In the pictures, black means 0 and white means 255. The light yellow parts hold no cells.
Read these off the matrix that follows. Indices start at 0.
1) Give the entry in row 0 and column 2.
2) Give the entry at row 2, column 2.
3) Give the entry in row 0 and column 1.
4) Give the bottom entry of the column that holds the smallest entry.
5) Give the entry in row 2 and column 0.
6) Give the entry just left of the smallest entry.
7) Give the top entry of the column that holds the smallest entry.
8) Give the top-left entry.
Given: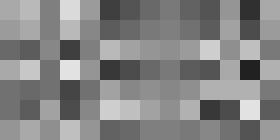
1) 127
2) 135
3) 185
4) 84
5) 105
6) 169
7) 48
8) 169

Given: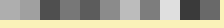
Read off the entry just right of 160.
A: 79
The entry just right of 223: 58

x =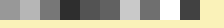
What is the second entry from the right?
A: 255
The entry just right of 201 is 111
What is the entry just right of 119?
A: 46

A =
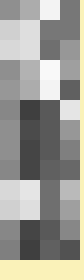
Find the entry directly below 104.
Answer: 186
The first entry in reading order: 143
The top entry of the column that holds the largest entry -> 243
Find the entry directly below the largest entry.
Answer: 243
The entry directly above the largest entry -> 111
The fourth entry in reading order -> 119
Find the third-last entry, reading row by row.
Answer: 63
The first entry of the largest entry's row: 143
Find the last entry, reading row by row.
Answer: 82
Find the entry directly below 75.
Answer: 69
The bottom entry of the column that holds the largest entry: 96
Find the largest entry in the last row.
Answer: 127
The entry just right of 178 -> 249

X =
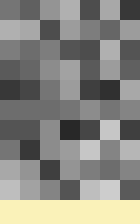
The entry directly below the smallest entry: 156
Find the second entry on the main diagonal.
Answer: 168
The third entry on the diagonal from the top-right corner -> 77
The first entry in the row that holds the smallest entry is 84
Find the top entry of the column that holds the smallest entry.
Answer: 176
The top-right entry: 56
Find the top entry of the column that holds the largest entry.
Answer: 168
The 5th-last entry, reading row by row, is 132
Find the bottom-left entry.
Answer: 190
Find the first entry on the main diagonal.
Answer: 117
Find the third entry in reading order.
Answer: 148
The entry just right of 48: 168
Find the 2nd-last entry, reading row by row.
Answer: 205
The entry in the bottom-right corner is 90
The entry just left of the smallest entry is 140
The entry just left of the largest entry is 190
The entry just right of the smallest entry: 70
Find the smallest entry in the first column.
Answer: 56
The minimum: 40

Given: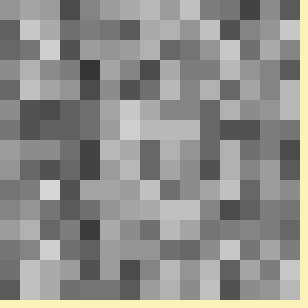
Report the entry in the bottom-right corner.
184
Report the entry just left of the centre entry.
170
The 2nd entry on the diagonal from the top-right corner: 148
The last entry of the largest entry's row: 140
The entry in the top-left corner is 148
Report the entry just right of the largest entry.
82
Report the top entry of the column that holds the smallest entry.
132
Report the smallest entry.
53
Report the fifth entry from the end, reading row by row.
192
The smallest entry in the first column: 90
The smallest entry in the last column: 75
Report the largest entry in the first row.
192
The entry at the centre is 103
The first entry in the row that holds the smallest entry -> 140
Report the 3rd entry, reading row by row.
156
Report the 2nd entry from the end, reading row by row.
148
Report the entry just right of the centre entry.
176
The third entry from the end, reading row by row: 140
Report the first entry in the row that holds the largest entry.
117
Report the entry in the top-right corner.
90
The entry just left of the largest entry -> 125
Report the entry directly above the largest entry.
82
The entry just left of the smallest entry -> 125
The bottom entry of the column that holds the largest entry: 170
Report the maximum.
214
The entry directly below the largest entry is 117
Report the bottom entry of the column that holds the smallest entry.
117
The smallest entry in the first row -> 67
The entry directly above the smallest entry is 156
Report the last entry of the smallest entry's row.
90
